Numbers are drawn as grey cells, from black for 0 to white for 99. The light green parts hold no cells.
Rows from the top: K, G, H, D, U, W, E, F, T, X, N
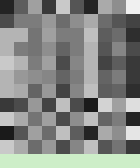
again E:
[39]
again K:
[14]
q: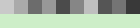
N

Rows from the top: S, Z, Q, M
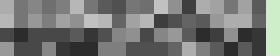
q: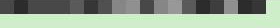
Q
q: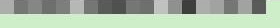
S

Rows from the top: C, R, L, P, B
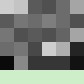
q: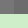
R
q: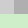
P
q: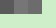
R
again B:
[21]

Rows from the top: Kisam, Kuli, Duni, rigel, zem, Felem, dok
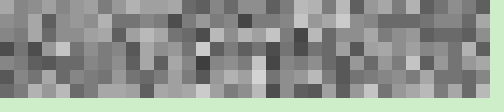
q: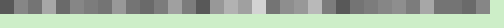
Felem
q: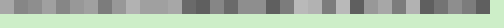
Kisam
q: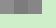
rigel
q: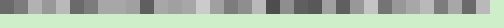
dok
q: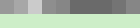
Kuli
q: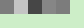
zem
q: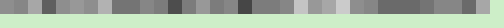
Kuli

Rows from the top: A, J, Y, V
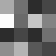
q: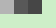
V
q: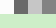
J
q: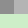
V
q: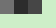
A
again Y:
[17]
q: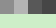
V

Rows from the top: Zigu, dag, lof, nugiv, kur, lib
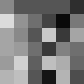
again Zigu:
[33]
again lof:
[64]

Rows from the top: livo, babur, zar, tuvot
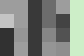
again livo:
[61]
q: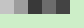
babur
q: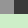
zar
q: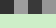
tuvot
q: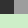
tuvot

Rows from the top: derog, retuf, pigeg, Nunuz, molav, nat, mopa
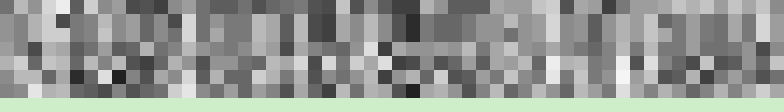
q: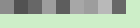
molav
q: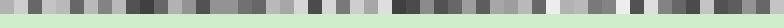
molav
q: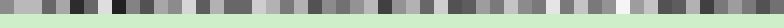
nat
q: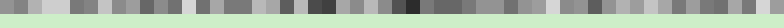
pigeg
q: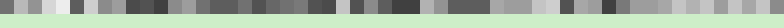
derog

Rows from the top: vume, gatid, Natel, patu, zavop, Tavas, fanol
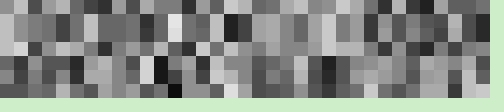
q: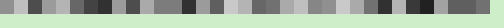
vume
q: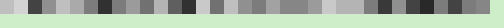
patu

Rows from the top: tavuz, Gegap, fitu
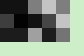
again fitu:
[11]
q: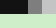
tavuz
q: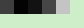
Gegap
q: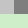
tavuz
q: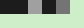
fitu
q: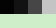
Gegap

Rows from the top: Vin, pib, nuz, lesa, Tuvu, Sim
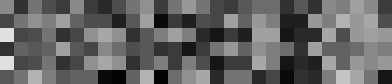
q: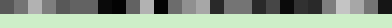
Sim
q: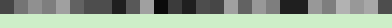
pib
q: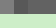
Sim
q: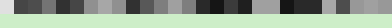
nuz
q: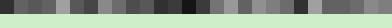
lesa

